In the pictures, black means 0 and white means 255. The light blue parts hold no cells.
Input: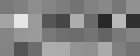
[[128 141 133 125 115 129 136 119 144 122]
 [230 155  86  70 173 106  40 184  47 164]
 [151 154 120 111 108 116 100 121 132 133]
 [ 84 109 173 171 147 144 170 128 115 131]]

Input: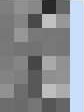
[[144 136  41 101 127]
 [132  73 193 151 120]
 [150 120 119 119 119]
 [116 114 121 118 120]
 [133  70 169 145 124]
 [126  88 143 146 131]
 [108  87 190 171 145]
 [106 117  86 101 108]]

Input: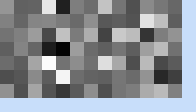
[[ 97  99 231  32 126 109 195 117  80 138 119 103 149]
 [102 133 135 123 106 143  88  94  83 225 190  94 129]
 [128 156  73 193 123 174  67 201 188  52 126 147 115]
 [132 102  28   3 157 107  95 117  94 159 187 113  95]
 [ 93 165 252 114 141 112 222 168  78 186  73  91 108]
 [ 86 138  93 244 109  99  96 118 107 147  40  63  78]
 [ 80 165  83  55  90 142  79 117 125 171 186 128 145]]

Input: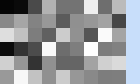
[[ 10  74 178 115 115 238 110 187   5]
 [166 131 152  91 144 151 163  70 136]
 [193 125  96 204 145  85 250 164 222]
 [ 51  76 248 109 126 254 124 129  12]
 [150  51 145 101 101 163 208 218 208]
 [247 194 144 203 151 137 125 126 153]]

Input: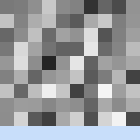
[[124 143 200 138 130  50 101  75 147 121]
 [131 173 191 112  90 170 200 126 149 194]
 [140 192 107 162 146 221  84 128 159 103]
 [216 163 115  98  99 230 106 133 187 120]
 [221 141  36 147 229  98 162 149 168 151]
 [175 101 149 160 195  90 124 182  66 129]
 [103 189 238 197  65 124 245 158 194 194]
 [156 155 135 150 142 100 170 139 172 142]
 [211  89  63 168 207  80 212 242  73 141]]

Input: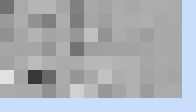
[[170 181 182 166 129 168 164 171 168 172 172 170 114]
 [172 146 127 173 124 166 159 173 172 174 168 170 154]
 [167 179 165 169 151 192 148 171 166 158 169 169 146]
 [165 166 149 176 115 159 161 163 163 165 169 168 167]
 [172 187 175 170 171 183 184 178 177 167 170 168 162]
 [164  56 104 171 150 169 193 173 176 164 168 165 225]
 [169 169 144 169 208 186 152 164 176 155 170 170 170]]
